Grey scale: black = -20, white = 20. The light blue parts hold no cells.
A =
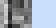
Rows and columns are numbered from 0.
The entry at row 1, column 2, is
-7
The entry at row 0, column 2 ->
-13
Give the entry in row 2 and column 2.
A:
-9
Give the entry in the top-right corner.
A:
-5
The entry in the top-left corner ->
9
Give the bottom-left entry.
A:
7
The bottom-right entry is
5
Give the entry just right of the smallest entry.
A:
-9
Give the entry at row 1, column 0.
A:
5
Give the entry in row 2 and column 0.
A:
5
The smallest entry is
-17
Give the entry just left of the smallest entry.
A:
-1

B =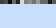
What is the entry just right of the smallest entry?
-4
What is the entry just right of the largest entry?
0

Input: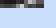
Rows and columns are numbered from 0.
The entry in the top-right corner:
-6
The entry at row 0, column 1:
-16
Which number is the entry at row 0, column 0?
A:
-14
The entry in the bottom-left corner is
-8
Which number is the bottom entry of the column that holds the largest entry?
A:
12
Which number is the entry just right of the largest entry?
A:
-4
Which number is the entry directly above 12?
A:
-14

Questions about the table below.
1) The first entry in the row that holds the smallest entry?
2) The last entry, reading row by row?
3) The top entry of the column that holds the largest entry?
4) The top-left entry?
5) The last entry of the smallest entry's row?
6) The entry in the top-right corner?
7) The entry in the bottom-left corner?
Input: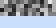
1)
-16
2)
0
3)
16
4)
6
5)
8
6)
8
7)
4

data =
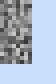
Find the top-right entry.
7
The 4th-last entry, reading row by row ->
-5
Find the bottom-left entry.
-3
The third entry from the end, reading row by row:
-11
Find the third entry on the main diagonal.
9
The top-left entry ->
-5
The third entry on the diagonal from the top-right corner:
5
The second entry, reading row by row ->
1
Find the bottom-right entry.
-5
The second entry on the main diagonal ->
-3
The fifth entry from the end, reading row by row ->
7
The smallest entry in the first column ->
-9
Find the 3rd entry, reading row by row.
9
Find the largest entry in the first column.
11
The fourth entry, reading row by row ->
1

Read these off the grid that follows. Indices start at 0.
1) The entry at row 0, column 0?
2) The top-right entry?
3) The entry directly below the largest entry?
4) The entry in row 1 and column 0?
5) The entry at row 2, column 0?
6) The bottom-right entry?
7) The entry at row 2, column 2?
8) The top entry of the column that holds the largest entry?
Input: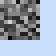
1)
9
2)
-17
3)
-11
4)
-1
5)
-11
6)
-5
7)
5
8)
3

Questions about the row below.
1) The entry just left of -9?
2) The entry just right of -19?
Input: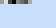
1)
15
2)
1

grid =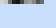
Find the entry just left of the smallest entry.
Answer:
-15
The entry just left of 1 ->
5
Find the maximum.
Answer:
13
